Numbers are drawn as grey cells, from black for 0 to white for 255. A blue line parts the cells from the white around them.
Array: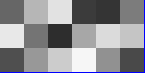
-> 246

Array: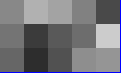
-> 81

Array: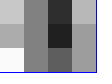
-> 129

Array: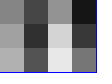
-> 83

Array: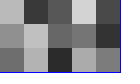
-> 43

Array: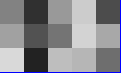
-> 190

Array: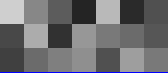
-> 80

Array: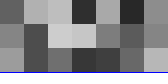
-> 63
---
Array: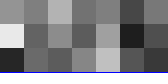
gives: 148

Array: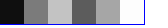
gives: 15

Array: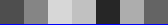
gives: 78

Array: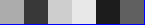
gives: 172

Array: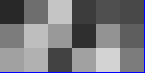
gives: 40

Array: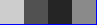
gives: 205

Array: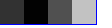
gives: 50

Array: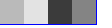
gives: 186

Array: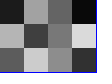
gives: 27

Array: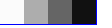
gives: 251
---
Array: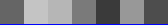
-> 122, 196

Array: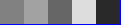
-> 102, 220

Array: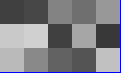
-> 64, 208

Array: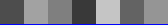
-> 57, 197

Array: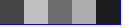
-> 109, 193

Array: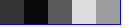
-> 89, 220

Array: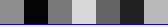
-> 215, 215

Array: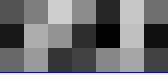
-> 46, 207

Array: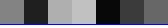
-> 193, 193
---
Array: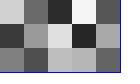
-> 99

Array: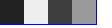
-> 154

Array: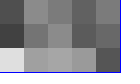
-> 85

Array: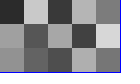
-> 118

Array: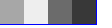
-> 56

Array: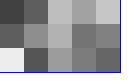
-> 102
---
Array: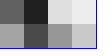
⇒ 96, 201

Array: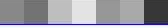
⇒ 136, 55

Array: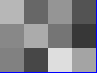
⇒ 183, 164

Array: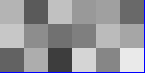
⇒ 180, 234

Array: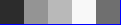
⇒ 44, 111

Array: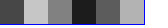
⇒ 71, 179
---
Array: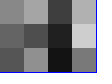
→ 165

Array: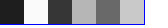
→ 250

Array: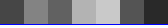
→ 131

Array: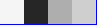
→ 38

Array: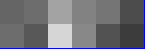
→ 109

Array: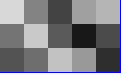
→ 131

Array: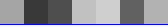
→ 57

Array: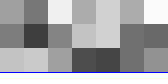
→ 119

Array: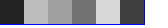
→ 189
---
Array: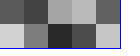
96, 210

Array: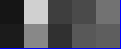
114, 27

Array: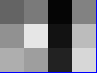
130, 174

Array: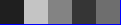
110, 31

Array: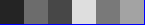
163, 36

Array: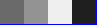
31, 106

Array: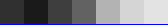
227, 48

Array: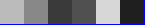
31, 187

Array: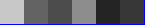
55, 200
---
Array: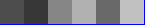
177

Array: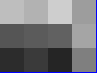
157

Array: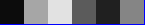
91

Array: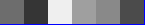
159

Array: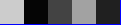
162

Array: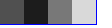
217

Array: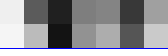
126

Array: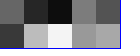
124

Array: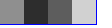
209
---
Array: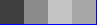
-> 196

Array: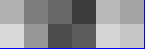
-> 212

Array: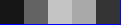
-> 169

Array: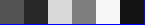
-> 246

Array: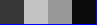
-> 152

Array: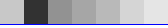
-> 213

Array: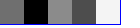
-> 77

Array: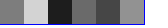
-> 70

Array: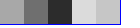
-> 219
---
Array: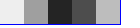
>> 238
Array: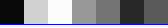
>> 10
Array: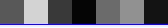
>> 86
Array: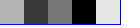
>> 178
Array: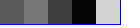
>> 91
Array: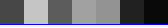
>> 71
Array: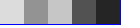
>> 220
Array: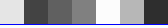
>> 229
